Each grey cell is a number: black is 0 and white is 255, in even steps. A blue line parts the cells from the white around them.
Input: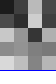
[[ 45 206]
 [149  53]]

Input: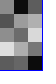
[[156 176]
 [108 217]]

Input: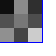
[[119  77]
 [ 68 204]]

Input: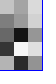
[[154 210]
 [ 20 150]]

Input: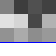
[[213  71]
 [171 141]]

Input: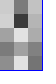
[[ 59 181]
 [226 172]]

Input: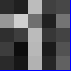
[[207 111]
 [ 62 187]]
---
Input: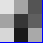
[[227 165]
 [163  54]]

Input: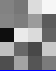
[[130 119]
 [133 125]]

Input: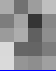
[[172 113]
 [125 164]]

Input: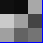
[[ 16  12]
 [202 160]]

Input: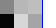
[[134 183]
 [  6 215]]

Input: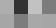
[[174  51]
 [166 125]]
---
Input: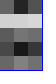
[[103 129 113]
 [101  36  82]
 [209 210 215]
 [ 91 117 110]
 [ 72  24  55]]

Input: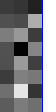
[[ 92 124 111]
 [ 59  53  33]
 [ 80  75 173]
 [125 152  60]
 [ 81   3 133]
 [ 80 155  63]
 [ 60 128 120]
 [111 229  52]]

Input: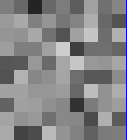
[[170  67  76 186 148 129  97 122 125]
 [126 104  36 104 124  93 161 112 134]
 [154 169 128 149 117 131 174 104  82]
 [149 146 168 114  82 161 197 109 177]
 [158 127 127 161 205  63 111 112 101]
 [ 86  88 152 106 166 198 152 149 166]
 [ 82 178 135 143 165 110  88  88 140]
 [162 162 150 150 156 103 189 146 173]
 [ 98 160 158 144 135  50 123 145 157]
 [164 146 153 112 136 135  75 176  91]]

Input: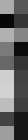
[[157  24]
 [172  87]
 [  8  53]
 [177 133]
 [122  12]
 [103  52]
 [207  67]
 [210  71]
 [189  63]
 [ 67  24]]

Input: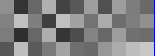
[[ 86 189  90 123 163 111 106 150 171 190 200]
 [143  52 103 176  67  88 157  80 157 125 105]
 [129 192 127  63 192 162 115 172 109 126 144]
 [124  46 103 174  53  77 131 103 157 113 109]]

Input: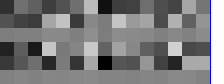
[[129 133 129 134 133 135 137 132 132 130 133 131 137 136 130]
 [ 48 112  96  62  82 111 186  16  62  65 110  78  68 165 117]
 [ 82  66  60 165 194  58 136 124 195 154 164  75 177  97 148]
 [125 128 128 137 137 127 143 125 140 138 136 128 135 129 139]
 [ 34  93  25 197 121 133 200  99 162 135  96  79 209  73  78]
 [ 57  86 111  39 123  53 167   1  85  81 150  65  36 169 170]]

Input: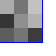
[[ 93 117  60]
 [172 117 194]
 [ 53 143 178]]

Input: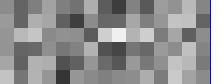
[[195 118 179 150  53 150 138 128 138 141 173 124 202 163 139]
 [140 100 127 162 127 114 174  92  61 130  89 157 146 185 133]
 [154 100 175 166  96  63 140 103 104 167 127 150 195 192 100]
 [149 185 197 138 145 143  92 207 240 179 206 124 166  95 141]
 [148 101 105 143 119 130 178  82  70 117 104 154 141 192 132]
 [166  97 178 174  81  97 150 106  87 153 120 144 195 184 122]]
